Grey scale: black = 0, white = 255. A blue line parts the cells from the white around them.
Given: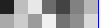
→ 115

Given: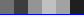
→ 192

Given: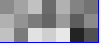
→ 232

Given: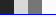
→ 216

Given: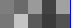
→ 90

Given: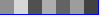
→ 99

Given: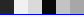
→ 9

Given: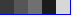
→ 112
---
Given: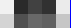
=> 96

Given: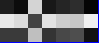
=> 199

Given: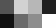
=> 141

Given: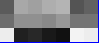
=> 116

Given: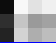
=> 154

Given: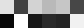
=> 36

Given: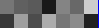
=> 139
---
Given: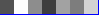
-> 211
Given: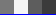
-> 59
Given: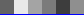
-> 143
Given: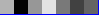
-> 100
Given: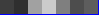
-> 93
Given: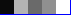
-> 255
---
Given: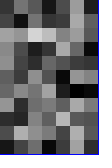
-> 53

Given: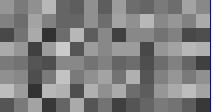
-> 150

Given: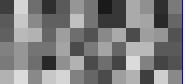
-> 62

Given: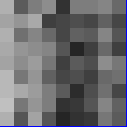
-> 176

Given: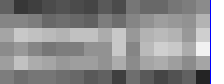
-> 97

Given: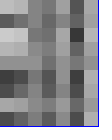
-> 189
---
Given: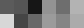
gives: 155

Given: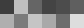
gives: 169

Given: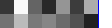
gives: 107

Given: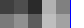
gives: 92

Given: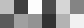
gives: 50

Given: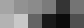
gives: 25

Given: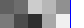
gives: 46

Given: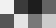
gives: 228
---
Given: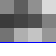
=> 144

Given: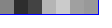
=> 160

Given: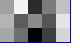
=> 124

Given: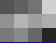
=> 115

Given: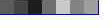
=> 131

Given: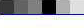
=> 175

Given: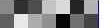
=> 36

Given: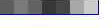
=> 167
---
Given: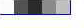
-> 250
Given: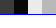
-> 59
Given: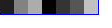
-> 31
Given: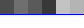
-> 76
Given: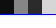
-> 14
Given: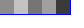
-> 140
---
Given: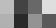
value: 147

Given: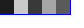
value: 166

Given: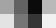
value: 53

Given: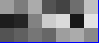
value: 171

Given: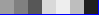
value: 190

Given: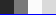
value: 251

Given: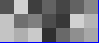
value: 143

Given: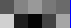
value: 67
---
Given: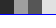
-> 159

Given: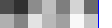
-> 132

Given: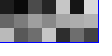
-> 88

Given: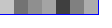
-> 115

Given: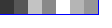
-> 86

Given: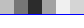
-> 118

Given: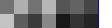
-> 93

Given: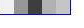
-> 150

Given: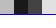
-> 25
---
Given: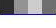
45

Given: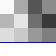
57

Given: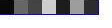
9

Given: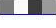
60

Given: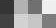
53

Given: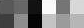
5

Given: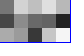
34

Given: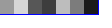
27

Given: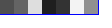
31

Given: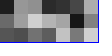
22
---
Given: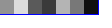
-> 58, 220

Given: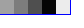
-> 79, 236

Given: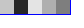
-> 228, 228

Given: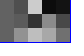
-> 50, 204

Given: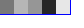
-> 150, 231

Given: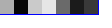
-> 230, 230

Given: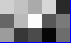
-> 252, 252

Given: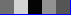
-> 4, 211
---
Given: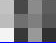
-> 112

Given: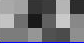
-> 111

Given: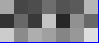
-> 104

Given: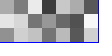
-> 215

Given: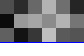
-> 153

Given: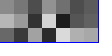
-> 154

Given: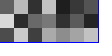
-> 43

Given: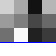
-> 127
